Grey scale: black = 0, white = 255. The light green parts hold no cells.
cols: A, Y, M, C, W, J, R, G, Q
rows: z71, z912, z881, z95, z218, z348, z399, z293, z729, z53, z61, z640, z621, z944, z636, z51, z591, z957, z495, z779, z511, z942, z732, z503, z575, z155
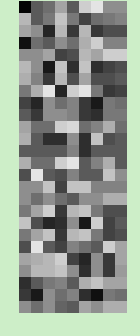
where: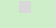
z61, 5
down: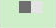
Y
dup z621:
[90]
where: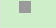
z732, 9
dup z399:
[78]
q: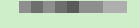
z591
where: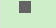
z155, 4

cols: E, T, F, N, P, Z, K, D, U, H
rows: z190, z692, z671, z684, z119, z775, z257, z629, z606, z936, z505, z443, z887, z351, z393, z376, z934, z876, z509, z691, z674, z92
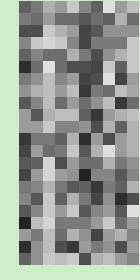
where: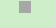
z629, 10
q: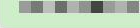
z691
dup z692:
[109]

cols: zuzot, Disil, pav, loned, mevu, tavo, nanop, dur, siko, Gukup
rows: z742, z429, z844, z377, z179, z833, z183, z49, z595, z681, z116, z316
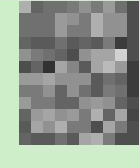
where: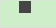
z681, 10
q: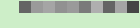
z681
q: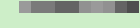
z595
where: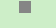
z833, 5
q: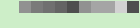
z179
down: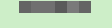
Disil

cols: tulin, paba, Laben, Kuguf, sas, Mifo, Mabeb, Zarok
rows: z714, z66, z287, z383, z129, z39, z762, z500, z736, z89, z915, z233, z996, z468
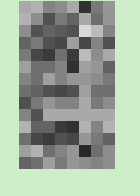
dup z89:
[169]
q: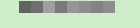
z468
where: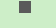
z287, 4
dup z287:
[81]

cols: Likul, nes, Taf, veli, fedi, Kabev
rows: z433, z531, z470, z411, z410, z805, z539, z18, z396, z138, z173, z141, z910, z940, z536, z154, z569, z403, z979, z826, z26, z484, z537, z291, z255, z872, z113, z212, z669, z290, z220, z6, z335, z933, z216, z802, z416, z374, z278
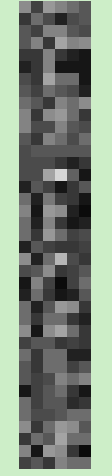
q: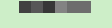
z278
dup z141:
[109]
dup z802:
[140]
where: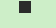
z933, 5
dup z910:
[87]
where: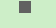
z536, 5
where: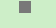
z569, 3

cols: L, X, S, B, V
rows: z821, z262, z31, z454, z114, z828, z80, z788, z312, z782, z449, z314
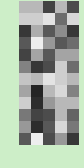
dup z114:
[164]
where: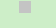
z80, 1

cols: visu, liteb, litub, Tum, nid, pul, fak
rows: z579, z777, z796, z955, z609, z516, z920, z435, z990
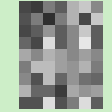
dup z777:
[124]
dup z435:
[102]
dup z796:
[93]
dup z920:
[102]
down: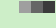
Tum
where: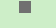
z920, 6

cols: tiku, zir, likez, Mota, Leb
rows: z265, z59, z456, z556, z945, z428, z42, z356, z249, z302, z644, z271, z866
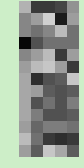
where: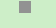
z265, 5
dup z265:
[57]
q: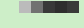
z271
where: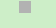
z265, 1
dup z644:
[125]
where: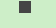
z265, 4
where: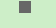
z644, 2

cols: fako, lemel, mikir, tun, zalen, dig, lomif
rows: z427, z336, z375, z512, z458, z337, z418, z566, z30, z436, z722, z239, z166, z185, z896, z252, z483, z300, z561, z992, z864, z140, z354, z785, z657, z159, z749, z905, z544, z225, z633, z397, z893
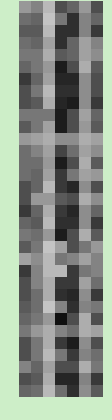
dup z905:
[173]
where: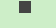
z166, 4
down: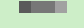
lemel
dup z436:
[119]
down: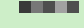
lomif

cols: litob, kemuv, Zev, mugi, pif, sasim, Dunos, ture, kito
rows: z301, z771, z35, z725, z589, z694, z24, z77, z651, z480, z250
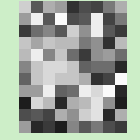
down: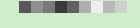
sasim
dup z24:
[197]
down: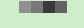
sasim
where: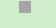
z725, 2

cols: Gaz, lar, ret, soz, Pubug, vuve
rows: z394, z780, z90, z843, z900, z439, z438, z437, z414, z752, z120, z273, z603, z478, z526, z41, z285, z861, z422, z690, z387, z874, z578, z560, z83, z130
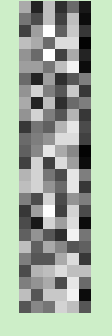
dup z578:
[190]
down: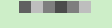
Gaz
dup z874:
[86]

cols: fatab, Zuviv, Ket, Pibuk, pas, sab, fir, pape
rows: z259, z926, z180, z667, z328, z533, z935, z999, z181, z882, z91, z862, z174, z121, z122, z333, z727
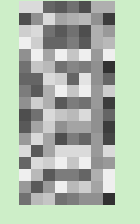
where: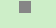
z533, 5
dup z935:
[101]
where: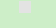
z935, 6
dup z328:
[239]
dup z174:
[218]

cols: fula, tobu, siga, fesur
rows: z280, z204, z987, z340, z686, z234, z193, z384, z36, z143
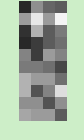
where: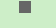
z280, 3
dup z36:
[143]
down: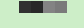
fula
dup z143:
[155]
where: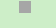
z143, 1
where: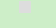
z384, 4

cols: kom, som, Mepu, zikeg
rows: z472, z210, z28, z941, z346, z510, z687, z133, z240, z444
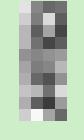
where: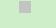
z133, 1
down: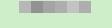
kom

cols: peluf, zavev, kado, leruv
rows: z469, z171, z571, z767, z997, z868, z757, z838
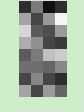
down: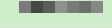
zavev
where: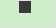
z767, 4
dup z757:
[70]
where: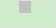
z997, 3
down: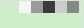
leruv
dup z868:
[111]

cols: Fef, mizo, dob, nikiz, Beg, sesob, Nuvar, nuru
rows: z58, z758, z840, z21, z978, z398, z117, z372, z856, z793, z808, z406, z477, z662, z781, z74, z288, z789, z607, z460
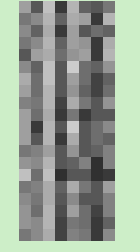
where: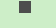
z789, 4
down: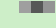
sesob
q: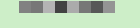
z856
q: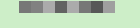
z74

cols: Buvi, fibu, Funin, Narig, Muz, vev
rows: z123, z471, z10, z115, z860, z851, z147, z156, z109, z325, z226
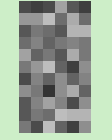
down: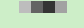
Funin
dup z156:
[142]
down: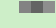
vev
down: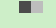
Funin

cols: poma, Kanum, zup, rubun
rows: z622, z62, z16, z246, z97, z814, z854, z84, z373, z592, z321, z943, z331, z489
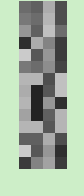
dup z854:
[181]
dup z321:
[181]
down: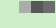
Kanum

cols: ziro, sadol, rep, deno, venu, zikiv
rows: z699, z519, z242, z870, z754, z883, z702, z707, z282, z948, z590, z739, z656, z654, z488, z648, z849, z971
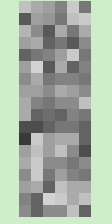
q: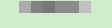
z282
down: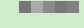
venu
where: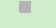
z242, 1
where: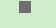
z948, 3
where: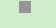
z519, 3
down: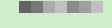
deno

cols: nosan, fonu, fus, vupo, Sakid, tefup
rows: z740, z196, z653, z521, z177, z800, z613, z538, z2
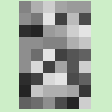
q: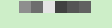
z177
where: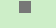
z196, 2
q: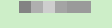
z740
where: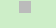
z196, 5
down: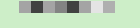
vupo
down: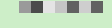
tefup

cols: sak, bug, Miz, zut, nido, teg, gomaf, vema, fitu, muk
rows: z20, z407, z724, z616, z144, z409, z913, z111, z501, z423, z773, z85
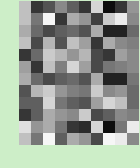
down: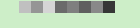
nido
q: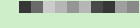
z144
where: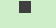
z407, 7
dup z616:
[192]
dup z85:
[246]

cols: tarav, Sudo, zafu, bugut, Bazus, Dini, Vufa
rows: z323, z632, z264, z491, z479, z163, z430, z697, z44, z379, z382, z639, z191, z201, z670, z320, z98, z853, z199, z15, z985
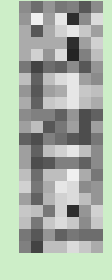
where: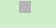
z98, 3
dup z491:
[171]

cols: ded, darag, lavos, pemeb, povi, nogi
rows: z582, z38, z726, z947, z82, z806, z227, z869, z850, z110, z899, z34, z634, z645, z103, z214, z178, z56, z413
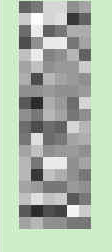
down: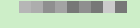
nogi
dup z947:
[234]
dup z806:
[153]
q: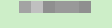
z634
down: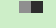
darag
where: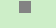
z82, 3

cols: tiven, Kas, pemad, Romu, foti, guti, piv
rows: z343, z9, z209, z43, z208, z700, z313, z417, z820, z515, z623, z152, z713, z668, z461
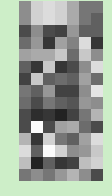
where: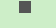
z820, 5
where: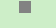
z43, 5

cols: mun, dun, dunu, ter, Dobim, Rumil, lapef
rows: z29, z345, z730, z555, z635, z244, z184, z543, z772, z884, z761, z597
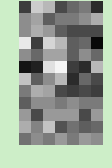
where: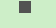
z761, 4
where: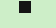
z244, 1
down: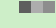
dun
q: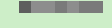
z772
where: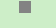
z761, 2
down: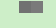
Dobim
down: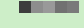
Dobim

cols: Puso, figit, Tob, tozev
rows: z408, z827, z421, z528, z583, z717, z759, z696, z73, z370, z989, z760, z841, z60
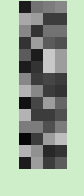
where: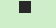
z841, 3
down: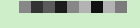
Puso
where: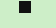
z73, 1
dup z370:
[60]
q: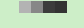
z696
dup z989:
[124]

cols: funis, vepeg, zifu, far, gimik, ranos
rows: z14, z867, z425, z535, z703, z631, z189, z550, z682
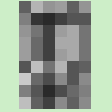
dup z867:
[85]
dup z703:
[157]
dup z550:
[127]
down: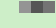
ranos
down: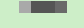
gimik
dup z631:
[85]

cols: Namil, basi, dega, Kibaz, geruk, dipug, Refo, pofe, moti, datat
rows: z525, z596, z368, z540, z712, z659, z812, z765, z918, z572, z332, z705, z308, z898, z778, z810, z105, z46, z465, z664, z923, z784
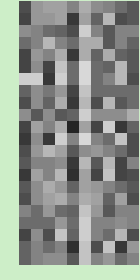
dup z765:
[108]
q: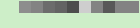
z368
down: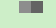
Refo
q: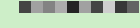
z332
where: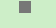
z765, 3
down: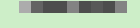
datat

